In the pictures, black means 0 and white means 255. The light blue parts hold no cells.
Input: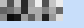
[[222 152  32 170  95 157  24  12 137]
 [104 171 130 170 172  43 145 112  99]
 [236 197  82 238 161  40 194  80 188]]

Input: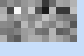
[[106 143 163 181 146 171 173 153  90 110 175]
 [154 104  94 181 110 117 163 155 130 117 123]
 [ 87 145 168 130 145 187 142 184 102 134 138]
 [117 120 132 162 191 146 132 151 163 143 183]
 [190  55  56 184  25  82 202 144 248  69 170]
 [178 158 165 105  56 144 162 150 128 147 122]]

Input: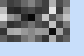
[[ 96  69 171  52  94 137 115  69  61  96]
 [ 71 163  13 151 155 136 152 175 168  52]
 [124  62 193  63  79 115  83  59  48 124]
 [194 135  84 197  90   7  38 123 150 223]
 [161  57 230  62  54  74  62  37  44 188]
 [108  76 176  63  90 130 104  73  62 102]]

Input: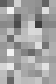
[[167 152 198 187 185 195 101 184]
 [165 190 144 152 167 198 146 189]
 [168 226 191 164 170 140 232 213]
 [156 163 154 206 185 158 167 152]
 [175 190 138 106 130 155 242 157]
 [174 116 221 165 156 120 163 150]
 [164 151 192 198 190 195 108 174]
 [164 157 215 217 188 133 194 156]
 [133 132  61 208 169  75 139 136]
 [150 141 106 166 152  90 151 158]
 [164 222 136 149 158 154 243 181]
 [172  98 144 149 150 209 121  94]]

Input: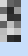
[[ 38  47 193]
 [195 217 187]
 [120 191  98]
 [ 51  49 208]
 [154  40 104]
 [ 86 100 216]]

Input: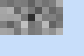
[[177 144 157 127 121 160 120 160 164]
 [123  99 185 129 116 192 131  99 127]
 [112 128 124 162  46 119 164 160 163]
 [124 104 145  85 120 151 105 175 166]
 [171 126 115 131  98 123 126 113 125]]

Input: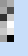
[[  5 159]
 [230 201]
 [253 184]
 [205  49]
 [ 79 167]
 [174 150]]

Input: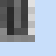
[[133 130 134 126 132]
 [216  79  77  43 137]
 [185  63 108  40  90]
 [213  59 104  43  82]
 [195  61 103  42  87]
 [225  61 113  66  75]]

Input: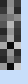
[[207  13 154]
 [ 68 126  38]
 [ 41 151  48]
 [201  12 168]
 [ 49 171  75]
 [ 55 150  40]
 [ 69 183  86]
 [140 121 103]
 [ 41 150  58]
 [ 62 140  39]]
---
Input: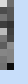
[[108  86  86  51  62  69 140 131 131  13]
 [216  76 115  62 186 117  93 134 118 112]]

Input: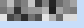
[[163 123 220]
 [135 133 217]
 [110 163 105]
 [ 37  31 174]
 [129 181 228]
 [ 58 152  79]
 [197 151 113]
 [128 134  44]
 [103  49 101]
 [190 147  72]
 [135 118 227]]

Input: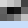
[[ 65 105 193]
 [178  23 137]
 [198  11 103]
 [214  97  91]]

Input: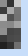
[[201 117 115 163  73  76 111]
 [ 50 168  82 137  69  73  49]
 [141  59 200 140 144  59  33]]

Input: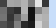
[[ 55 172 178 174]
 [230 134 186 212]
 [126  19  19  27]
 [178 180 159  40]
 [162  46 100 128]
 [166  60  53  62]
 [ 66 111 116  81]]

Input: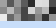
[[ 77  32 147]
 [219 185  51]
 [222 151 135]
 [ 42 211  81]
 [ 91  69  70]
 [150 129 152]
 [ 88 186 104]
 [161 137 234]]

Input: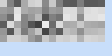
[[ 94 219 230 164 192 205]
 [ 89 224 224 169 186 210]
 [ 89 220 224 172 184 213]
 [125 172 141 201 144 179]
 [ 89 220 221 173 182 214]
 [ 91 221 229 169 191 206]
 [127 150 114 219  91 211]
 [200 156 128 108 132 174]
 [137 129  82 235  69 201]
 [214 166 186  63 196 134]
 [208 162 153  85 161 155]
 [170 172 133 133 124 199]
 [ 89 225 232 165 192 209]
 [129 148 108 218  86 210]
 [209 156 141  92 150 159]]

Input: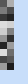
[[174  77  36 210 129  49 156 109  87  29]
 [ 87 123  57 220 205 147  36 220  70 156]]
